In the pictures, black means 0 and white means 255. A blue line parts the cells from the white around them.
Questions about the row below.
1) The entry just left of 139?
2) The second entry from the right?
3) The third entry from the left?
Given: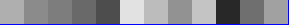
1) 175
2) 111
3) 125

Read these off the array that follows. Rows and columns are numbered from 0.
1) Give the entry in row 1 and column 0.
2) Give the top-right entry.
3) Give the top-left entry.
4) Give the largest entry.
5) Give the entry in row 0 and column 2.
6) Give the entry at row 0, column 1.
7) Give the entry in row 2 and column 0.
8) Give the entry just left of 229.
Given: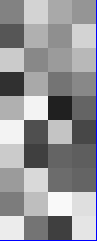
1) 86
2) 149
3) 130
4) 249
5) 169
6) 211
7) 203
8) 63

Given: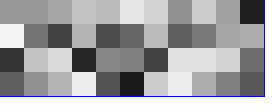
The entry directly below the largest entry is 52
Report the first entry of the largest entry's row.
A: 245
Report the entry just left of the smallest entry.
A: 82
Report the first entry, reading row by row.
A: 152
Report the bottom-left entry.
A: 95
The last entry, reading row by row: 88
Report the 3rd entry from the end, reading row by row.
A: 172
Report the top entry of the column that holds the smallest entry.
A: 231
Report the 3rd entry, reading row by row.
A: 166
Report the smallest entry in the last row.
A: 26
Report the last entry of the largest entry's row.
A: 172
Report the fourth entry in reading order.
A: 195
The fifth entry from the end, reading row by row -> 203

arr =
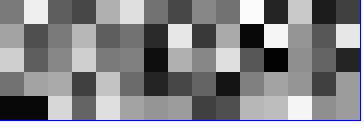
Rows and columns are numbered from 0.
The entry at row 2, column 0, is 207
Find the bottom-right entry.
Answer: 156
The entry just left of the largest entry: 114
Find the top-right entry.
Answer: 64
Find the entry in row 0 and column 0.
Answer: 122
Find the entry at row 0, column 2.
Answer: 94
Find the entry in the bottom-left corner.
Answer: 8
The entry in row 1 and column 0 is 163
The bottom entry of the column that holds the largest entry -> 183
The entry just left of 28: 201
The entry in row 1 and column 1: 79
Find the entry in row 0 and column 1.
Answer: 239
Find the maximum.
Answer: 251
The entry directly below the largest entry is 8
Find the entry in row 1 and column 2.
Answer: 122
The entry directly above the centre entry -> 231
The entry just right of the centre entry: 135
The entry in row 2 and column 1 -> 94

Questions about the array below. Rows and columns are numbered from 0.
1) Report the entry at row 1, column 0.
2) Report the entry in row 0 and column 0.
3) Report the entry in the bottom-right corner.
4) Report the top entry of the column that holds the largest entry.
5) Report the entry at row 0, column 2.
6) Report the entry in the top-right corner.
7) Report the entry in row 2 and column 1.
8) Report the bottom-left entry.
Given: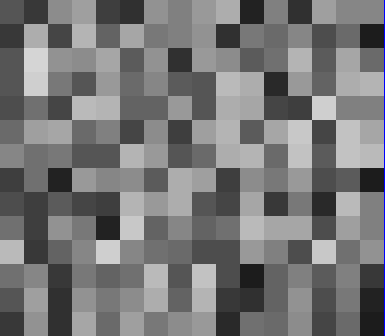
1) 56
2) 85
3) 28
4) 56
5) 140
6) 134
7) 213
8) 56

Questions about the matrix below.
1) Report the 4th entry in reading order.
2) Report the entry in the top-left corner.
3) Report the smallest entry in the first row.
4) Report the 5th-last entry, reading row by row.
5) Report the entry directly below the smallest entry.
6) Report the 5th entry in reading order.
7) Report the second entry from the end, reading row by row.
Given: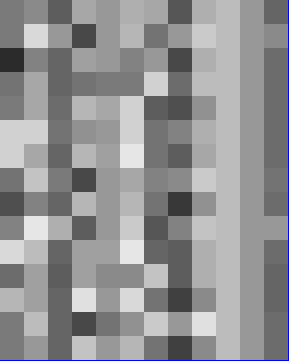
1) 167
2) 122
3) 86
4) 64
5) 115
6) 152
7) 152

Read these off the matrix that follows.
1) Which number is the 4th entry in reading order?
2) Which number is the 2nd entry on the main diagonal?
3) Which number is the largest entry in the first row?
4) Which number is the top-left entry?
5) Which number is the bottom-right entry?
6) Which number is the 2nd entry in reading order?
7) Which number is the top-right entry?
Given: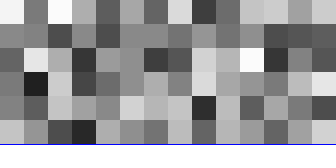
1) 174
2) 130
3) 251
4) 244
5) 210
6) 122
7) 204

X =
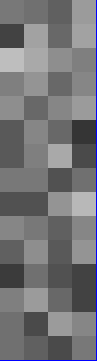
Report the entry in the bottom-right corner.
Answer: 120
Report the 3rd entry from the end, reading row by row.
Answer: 96
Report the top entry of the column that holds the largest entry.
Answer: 120
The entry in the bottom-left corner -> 112
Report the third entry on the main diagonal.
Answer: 142
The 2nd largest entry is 184
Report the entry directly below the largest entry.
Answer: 127
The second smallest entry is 59
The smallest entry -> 53
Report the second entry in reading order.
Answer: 112
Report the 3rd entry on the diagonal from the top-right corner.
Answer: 169
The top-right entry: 155
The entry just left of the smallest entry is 104
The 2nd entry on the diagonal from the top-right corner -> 104
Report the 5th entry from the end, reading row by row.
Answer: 134

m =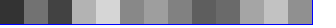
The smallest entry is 51
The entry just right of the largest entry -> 136
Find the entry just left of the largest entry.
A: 179

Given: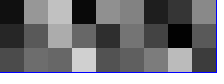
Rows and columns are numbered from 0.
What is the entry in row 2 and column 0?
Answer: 75
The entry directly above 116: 130
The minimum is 2
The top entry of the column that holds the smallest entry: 53
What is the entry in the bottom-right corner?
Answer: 60
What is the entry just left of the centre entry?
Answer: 103
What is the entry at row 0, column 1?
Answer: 151
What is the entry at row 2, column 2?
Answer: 103

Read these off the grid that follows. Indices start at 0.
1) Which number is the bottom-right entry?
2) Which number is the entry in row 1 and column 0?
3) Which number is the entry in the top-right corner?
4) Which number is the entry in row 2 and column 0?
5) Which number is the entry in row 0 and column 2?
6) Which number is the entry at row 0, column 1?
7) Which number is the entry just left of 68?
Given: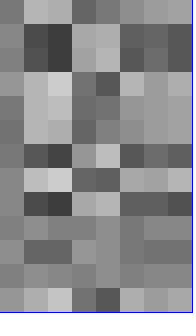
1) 168
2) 135
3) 162
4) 128
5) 174
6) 181
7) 87
